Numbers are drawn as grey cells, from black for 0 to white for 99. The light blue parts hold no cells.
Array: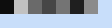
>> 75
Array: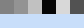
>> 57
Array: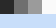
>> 43
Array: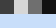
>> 83
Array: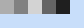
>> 50
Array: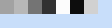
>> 71
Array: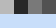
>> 15
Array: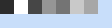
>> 99
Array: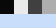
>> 91
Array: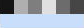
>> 68
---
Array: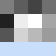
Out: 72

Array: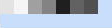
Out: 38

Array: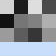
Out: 21

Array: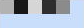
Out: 18

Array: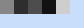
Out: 7

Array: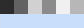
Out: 93

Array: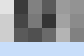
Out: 70

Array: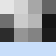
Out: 51

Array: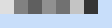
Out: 76

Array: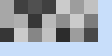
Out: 61
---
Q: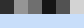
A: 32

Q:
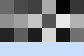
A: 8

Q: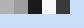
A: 96

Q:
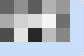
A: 73

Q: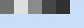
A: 27

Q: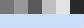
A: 88

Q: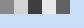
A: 90

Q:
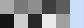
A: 91

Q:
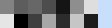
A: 77
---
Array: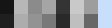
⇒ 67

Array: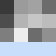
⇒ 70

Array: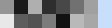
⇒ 36

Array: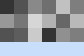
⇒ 46

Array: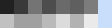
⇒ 62

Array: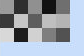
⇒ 77

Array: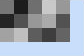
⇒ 32

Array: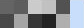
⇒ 64

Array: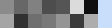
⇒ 19
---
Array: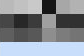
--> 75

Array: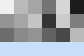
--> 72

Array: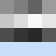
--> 49

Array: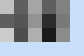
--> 37

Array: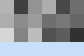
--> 25

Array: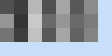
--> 24

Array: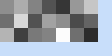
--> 67

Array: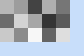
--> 61
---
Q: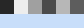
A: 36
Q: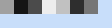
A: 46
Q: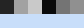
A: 56
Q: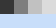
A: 85
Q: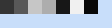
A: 3
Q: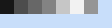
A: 58
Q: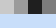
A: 48
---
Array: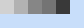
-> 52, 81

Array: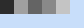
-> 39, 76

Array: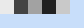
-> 63, 91

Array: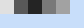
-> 14, 87

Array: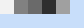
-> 41, 94

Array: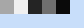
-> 14, 93

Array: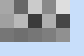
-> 23, 86

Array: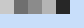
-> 54, 78

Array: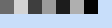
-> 60, 82
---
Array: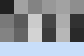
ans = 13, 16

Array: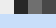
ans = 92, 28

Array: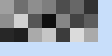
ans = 62, 66

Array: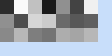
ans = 17, 71

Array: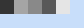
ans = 20, 89

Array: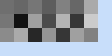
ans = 43, 50

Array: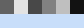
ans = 38, 7

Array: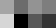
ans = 64, 20
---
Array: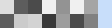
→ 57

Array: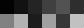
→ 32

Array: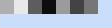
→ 60

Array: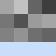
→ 46

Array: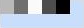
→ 0

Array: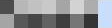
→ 64

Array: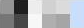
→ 85

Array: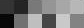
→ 65
